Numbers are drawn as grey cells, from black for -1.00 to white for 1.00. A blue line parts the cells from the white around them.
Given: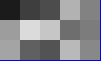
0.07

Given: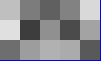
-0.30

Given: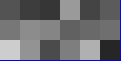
-0.70

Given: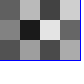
0.34

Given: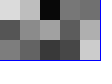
0.60

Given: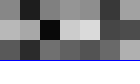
0.38

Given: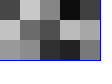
-0.05

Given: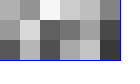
-0.55
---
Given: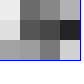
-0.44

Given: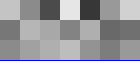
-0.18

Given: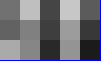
0.22

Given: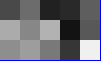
-0.85

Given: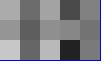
0.06

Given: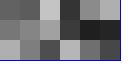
-0.76

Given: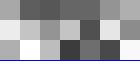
0.80

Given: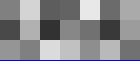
-0.55

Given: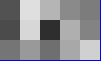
0.37
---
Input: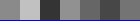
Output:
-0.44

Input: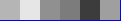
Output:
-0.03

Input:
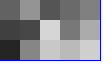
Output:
-0.50

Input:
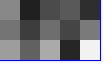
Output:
-0.70

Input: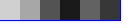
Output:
-0.57

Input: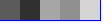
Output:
-0.29

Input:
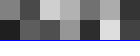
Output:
-0.65

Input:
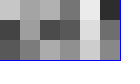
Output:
-0.47
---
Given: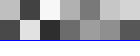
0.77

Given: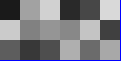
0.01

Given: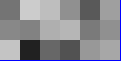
0.02

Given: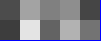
0.79

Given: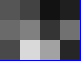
0.00

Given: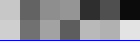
-0.11

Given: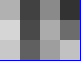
-0.43

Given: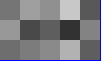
-0.43

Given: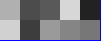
-0.52

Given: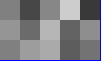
-0.16
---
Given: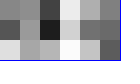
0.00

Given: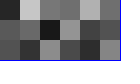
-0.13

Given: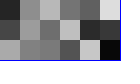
0.73

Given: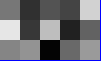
0.65

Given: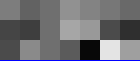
-0.18

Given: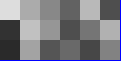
-0.39
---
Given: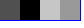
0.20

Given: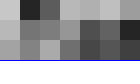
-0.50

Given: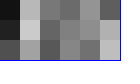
0.49

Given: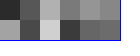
-0.15

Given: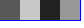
0.19

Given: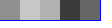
-0.20

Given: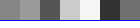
-0.12

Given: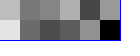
-1.00

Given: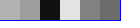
-0.15
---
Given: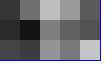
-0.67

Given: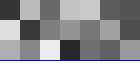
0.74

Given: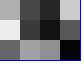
0.87

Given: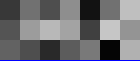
-0.34

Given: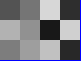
0.40

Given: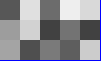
0.23

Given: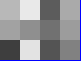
0.27

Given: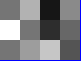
1.00
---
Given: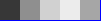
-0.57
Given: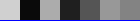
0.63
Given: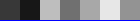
-0.56
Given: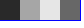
-0.68
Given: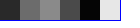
-0.68
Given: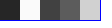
-0.70
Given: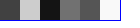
-0.49
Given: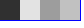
-0.62
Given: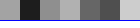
0.28
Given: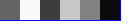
-0.21
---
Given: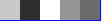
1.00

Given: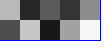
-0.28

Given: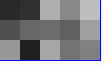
0.37

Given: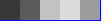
0.51

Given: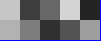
-0.19

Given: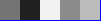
0.90

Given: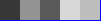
-0.30

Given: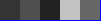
-0.74

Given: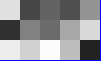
-0.22

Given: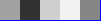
0.62
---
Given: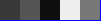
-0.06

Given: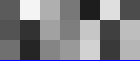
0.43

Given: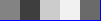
-0.17

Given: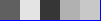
0.57

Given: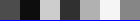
0.05

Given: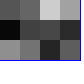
-0.27

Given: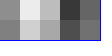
-0.11
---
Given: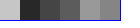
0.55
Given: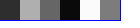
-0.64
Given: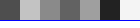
-0.39
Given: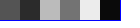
-0.34
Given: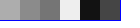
0.36
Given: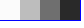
0.97
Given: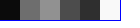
-0.91
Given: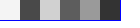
0.91
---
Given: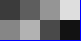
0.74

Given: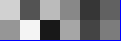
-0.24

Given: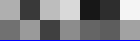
0.92

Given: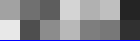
-0.72

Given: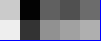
-0.15

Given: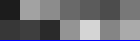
-0.06

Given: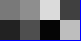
-0.50

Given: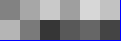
0.52
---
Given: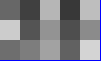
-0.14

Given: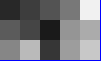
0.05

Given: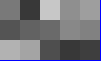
0.40

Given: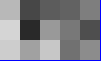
0.61

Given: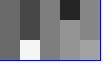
-0.17

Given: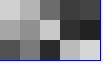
-0.36
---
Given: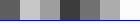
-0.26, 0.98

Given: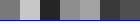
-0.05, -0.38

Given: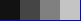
-0.86, 0.54

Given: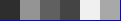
-0.64, 0.32

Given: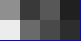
0.12, -0.65

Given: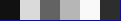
-0.87, -0.65
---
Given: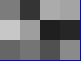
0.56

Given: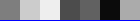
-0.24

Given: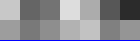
0.35

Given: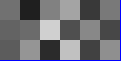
-0.55

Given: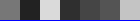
-0.46

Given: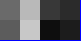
-0.28

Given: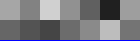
-0.25

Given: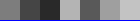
-0.30

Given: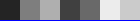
-0.18

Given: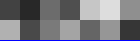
0.55
